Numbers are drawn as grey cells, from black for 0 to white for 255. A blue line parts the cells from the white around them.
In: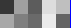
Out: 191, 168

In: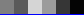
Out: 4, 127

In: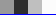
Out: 252, 153

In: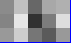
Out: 176, 153

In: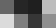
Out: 189, 219

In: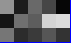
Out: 6, 118

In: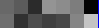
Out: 4, 110

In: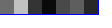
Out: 39, 108
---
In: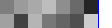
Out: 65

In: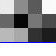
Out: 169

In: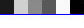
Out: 208

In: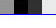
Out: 2

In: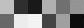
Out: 236

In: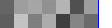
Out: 195

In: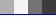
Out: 245
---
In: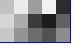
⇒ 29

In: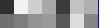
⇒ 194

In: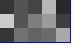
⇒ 155

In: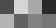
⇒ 168

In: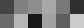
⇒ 121

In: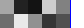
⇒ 205

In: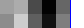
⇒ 2

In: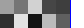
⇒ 70

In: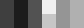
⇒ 149
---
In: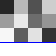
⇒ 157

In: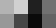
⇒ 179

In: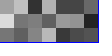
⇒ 219

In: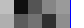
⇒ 191

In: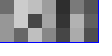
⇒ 151

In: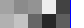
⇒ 163

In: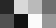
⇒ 39

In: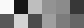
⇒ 249

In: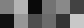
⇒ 129
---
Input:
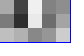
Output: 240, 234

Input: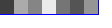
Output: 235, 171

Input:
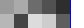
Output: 220, 205

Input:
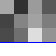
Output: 222, 168

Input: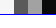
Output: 246, 162

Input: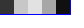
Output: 226, 199

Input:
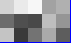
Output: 247, 234

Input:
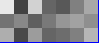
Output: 232, 210

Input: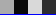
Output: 217, 171
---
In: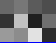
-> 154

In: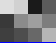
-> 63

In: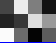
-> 251

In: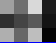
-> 175

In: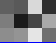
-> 141

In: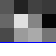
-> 73
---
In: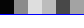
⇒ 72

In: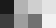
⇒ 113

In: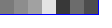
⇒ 108

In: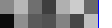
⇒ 70

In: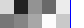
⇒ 252

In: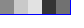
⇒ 52
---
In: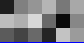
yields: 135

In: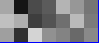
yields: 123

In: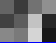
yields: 39

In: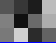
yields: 173

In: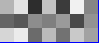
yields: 147

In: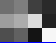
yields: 34

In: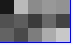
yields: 67

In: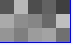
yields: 191

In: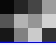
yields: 210
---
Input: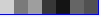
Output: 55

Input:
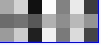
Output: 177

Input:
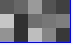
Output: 111

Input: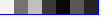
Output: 58

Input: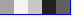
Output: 200

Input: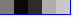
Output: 44

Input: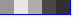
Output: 173

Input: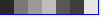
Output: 189
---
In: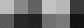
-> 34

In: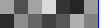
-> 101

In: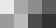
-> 76

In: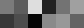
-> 6

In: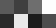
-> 28

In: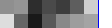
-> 25
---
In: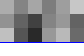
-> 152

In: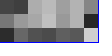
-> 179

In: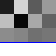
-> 168

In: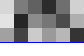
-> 75

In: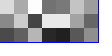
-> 163

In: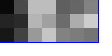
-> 173

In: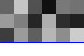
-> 45

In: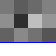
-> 191
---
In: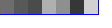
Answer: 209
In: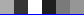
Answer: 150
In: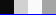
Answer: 165
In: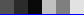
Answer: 226
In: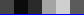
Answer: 91
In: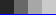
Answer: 202
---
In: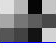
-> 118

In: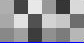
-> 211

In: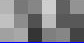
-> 187

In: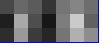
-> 125

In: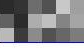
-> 192

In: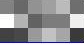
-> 124
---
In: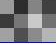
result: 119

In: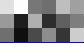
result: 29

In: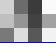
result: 149

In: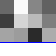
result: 213

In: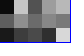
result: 143

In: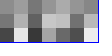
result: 177

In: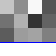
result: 177
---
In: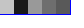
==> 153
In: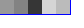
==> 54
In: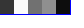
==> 113
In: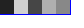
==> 70
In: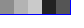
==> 202
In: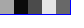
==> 75
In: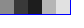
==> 29
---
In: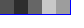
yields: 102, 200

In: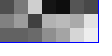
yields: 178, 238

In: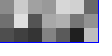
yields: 168, 223

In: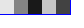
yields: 25, 230

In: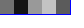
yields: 153, 195

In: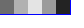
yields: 228, 228

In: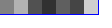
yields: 49, 207

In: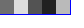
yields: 83, 221

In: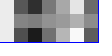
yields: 146, 249
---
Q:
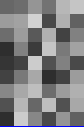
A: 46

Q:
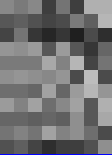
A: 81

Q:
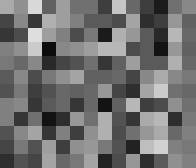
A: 46

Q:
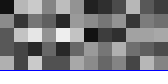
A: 176

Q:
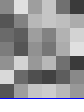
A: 85

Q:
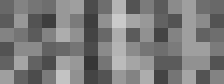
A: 159
